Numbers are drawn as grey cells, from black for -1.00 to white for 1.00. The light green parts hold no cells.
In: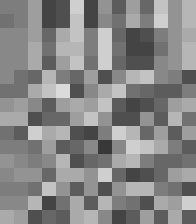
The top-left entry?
-0.02
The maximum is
0.72
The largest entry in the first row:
0.62
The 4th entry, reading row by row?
-0.47
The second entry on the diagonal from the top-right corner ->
0.15
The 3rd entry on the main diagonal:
0.24
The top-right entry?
0.43
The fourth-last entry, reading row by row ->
0.24
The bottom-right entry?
-0.28
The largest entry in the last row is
0.43
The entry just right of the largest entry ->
-0.38
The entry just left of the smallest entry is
0.07
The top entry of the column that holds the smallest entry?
0.15
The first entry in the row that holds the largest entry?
-0.11
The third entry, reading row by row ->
0.24
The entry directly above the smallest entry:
-0.02
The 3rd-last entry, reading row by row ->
-0.28
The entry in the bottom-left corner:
0.33
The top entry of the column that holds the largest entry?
-0.38
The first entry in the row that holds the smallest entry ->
-0.02
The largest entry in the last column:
0.62
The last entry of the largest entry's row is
-0.02
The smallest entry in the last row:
-0.47
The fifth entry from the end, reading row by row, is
-0.28
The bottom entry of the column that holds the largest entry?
-0.28

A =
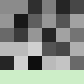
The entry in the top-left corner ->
0.09
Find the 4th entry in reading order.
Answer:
-0.01
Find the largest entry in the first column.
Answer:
0.46
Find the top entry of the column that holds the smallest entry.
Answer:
-0.63
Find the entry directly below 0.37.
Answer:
-0.18
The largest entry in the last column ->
0.37
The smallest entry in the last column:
-0.44
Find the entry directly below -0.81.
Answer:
-0.54
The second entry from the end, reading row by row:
0.54

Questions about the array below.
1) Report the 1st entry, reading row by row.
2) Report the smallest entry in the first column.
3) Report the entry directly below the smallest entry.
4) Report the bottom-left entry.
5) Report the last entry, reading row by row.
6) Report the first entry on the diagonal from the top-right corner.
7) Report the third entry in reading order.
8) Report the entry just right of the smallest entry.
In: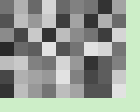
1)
-0.09
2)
-0.68
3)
0.48
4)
-0.60
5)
0.77
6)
0.28
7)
-0.18
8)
-0.18

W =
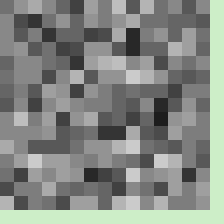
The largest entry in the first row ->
0.49
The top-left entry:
-0.11
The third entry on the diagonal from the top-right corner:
-0.21
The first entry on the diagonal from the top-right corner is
0.07
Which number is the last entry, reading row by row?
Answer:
0.15
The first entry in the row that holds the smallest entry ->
0.07
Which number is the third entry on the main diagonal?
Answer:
-0.02
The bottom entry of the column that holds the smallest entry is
0.41
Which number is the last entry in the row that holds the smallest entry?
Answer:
-0.02
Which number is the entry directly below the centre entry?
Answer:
-0.31
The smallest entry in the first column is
-0.41
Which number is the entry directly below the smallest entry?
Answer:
-0.41
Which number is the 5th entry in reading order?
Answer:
-0.21
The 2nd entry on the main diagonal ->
-0.41
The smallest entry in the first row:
-0.49
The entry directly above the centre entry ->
-0.02
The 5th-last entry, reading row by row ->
0.07
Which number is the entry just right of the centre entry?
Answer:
-0.21
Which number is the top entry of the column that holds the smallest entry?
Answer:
-0.11
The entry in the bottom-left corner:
0.41
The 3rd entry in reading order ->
0.33

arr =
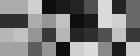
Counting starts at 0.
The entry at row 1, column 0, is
-0.63
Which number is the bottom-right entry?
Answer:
0.62
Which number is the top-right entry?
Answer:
-0.18
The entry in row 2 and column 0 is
0.43
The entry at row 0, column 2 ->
0.62
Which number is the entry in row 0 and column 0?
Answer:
0.35
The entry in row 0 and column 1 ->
0.35
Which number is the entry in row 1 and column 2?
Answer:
0.35

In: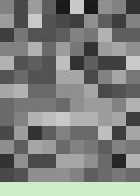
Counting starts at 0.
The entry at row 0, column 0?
0.02
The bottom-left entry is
-0.43
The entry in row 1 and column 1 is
-0.43
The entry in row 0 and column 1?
-0.43
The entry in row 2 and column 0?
-0.51
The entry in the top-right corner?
-0.61
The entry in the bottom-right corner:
-0.17
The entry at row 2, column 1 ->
-0.07
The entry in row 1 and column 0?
0.22
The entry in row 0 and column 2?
0.22
